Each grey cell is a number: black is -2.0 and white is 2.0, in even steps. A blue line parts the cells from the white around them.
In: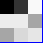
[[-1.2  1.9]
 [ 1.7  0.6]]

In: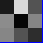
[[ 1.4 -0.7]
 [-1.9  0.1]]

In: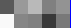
[[0.4 0.9]
 [0.1 0.0]]

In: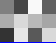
[[-0.9  1.9]
 [ 1.4  0.9]]

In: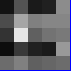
[[-0.7 -1.6]
 [ 0.6  0.0]]

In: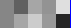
[[-0.5  0.6]
 [ 0.6  1.2]]

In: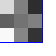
[[ 0.0 -1.3]
 [-0.2  0.0]]

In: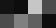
[[-1.8  1.1]
 [ 0.0 -0.5]]

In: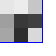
[[ 1.7  1.1]
 [-1.1 -1.0]]
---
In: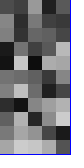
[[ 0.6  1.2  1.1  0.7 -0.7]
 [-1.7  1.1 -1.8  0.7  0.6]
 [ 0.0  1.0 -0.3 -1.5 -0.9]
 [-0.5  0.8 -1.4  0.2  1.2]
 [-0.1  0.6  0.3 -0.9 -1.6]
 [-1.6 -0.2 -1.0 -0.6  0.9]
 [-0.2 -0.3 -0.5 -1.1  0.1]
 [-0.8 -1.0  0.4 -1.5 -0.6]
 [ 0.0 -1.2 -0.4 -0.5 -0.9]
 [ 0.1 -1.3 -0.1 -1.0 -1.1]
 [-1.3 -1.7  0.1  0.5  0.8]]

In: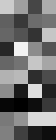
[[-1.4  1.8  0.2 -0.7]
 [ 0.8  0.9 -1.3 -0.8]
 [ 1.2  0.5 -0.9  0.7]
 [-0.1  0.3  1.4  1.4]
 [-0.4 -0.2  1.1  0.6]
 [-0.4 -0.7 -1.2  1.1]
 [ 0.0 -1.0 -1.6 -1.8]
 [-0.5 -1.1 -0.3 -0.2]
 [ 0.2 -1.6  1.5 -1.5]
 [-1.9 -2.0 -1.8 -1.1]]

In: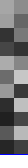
[[-0.3  1.1]
 [-1.3  1.0]
 [-0.6  0.9]
 [ 0.6  0.2]
 [ 0.7  0.1]
 [-1.2 -0.1]
 [ 0.5 -0.4]
 [-1.5 -0.9]
 [-1.4 -1.0]
 [ 0.4 -1.1]
 [-0.9 -1.2]]

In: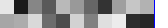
[[ 0.6  0.7  1.4 -0.3 -0.8  1.3  0.0  1.5  1.7 -1.3 -1.4]
 [ 1.6 -1.6  0.1 -0.6  0.9  0.4 -0.4 -1.2  0.5  1.1  0.8]]

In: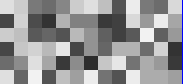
[[-0.9  1.3 -0.8 -1.2  0.8  0.0  0.0 -1.1 -1.0  1.4  0.4  1.7  0.6]
 [ 1.5  1.2 -0.1 -0.3  0.1  1.2  1.5  1.0 -0.7  1.7 -0.1 -0.3  1.4]
 [-0.9  1.1  1.3  0.9  1.6 -0.9  0.3 -0.4  0.8  0.8 -0.3  1.3 -1.2]
 [ 1.2  1.0 -0.6 -0.4 -0.7  0.9  0.3 -0.5 -1.0 -0.6  1.8 -0.5  0.4]
 [-0.3  0.2  1.5  0.6 -1.1  0.2 -1.3  1.1  1.6 -0.2  0.7  0.4 -1.1]
 [ 1.5 -0.4  1.8 -0.7  1.0  0.5  1.7 -0.2 -0.7  1.7  0.7  0.7  0.5]]

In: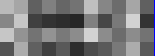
[[ 0.1  1.1 -1.0 -1.2 -1.3 -1.4  0.0 -0.9 -0.1  1.3 -1.2]
 [-0.7  0.7 -0.5 -1.0 -0.6 -1.3 -0.8 -0.6 -0.1  0.7 -0.6]
 [ 0.9  0.6 -0.5  0.0 -0.4 -0.2  1.0  0.1 -0.3  0.6 -0.5]
 [ 1.1  0.3 -0.2  0.3 -0.1  0.2  1.3  0.2 -0.3  0.2 -0.2]]

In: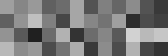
[[-0.5  0.3  1.0  0.0 -0.9  0.6  0.1 -0.2  0.5 -1.3 -0.8 -1.0]
 [ 0.9  0.2  0.4 -0.8 -0.2  0.7 -1.1  0.2 -0.8  0.8 -0.9 -1.2]
 [ 0.5  0.1  0.4 -0.5 -0.3  0.6 -0.7  0.0 -0.4  0.2 -0.7 -1.1]
 [ 0.3 -0.6 -1.5 -0.3  0.8 -1.2 -0.3  0.1 -0.6  1.3  0.9  1.1]]

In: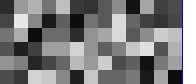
[[-0.9  1.6  0.1 -1.6 -0.5 -1.8 -0.2 -0.6  1.4 -0.4 -1.0 -1.2 -0.9]
 [-0.2  0.7 -1.8 -0.3 -0.3 -1.3  0.3  0.6  1.4 -0.6  0.2  1.2  1.0]
 [-1.3  0.4  0.8 -0.2  1.0 -1.1 -1.2 -0.6  0.2 -1.7  0.6 -1.0 -0.8]
 [ 0.3  0.0 -1.4 -0.9 -0.4  0.9  0.4  1.2 -0.8 -0.5 -1.7 -0.1  0.5]
 [-0.8 -1.1  1.3  1.1  0.1 -1.5  1.1 -0.4 -0.4 -0.1 -1.6  0.6 -1.8]
 [-0.7 -1.5 -1.0  0.5  0.5  1.3  0.3 -0.5  0.0  1.1  1.5 -0.7  0.8]]

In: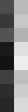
[[-1.7  1.7]
 [-1.6  1.5]
 [-1.4  1.4]
 [-1.3  1.2]
 [-1.1  1.1]
 [-1.0  1.0]
 [-0.8  0.9]
 [-0.7  0.8]]
